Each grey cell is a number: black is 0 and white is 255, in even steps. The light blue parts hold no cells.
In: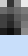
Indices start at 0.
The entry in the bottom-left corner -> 28
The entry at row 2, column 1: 52
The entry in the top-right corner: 234
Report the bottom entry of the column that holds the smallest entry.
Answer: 13
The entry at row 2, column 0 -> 64
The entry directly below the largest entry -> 122

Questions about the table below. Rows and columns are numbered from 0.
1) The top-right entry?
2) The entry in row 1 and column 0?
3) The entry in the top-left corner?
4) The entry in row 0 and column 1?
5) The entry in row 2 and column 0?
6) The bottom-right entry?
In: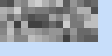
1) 105
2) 176
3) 92
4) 79
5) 162
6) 92

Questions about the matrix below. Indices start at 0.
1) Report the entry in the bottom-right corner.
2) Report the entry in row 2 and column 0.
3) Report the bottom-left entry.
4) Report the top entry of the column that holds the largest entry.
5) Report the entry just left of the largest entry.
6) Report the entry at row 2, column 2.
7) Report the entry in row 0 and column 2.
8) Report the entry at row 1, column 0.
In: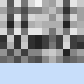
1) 118
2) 201
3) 102
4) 245
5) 215
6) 229
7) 229
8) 161

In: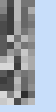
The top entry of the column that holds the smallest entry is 117
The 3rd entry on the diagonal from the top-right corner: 185
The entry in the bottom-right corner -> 185
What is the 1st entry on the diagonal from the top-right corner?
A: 117
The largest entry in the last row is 215
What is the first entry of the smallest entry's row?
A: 215
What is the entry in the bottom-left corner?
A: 200
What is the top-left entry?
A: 142
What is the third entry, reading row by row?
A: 185
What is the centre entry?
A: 130
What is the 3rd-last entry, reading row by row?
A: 75
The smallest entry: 45
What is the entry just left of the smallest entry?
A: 200
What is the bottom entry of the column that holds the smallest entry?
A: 154
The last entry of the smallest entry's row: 103
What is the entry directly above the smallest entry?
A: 103

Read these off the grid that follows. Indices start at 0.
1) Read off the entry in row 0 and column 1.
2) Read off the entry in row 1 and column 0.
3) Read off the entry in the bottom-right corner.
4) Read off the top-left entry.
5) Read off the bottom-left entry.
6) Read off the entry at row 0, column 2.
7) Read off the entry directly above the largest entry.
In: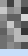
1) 64
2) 200
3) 80
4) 154
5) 111
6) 169
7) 52

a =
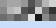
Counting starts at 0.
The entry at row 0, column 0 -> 151
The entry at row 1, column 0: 136
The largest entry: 223
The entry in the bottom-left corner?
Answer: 109
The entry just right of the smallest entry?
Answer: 136
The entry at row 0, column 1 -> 165

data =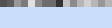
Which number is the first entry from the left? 80
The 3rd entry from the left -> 152
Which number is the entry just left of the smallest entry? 108
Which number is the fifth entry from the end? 182
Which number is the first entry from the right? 182

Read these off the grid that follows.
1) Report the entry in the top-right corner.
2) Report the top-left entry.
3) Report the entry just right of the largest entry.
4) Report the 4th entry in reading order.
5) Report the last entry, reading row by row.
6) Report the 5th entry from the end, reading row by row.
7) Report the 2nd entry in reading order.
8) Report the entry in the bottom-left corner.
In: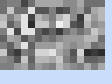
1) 112
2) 112
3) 211
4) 70
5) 167
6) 139
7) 127
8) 127

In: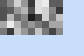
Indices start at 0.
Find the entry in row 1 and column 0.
81
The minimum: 29
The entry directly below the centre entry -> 151
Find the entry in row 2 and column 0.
81
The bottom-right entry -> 135
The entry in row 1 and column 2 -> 151
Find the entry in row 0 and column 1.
135
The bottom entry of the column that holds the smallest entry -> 106
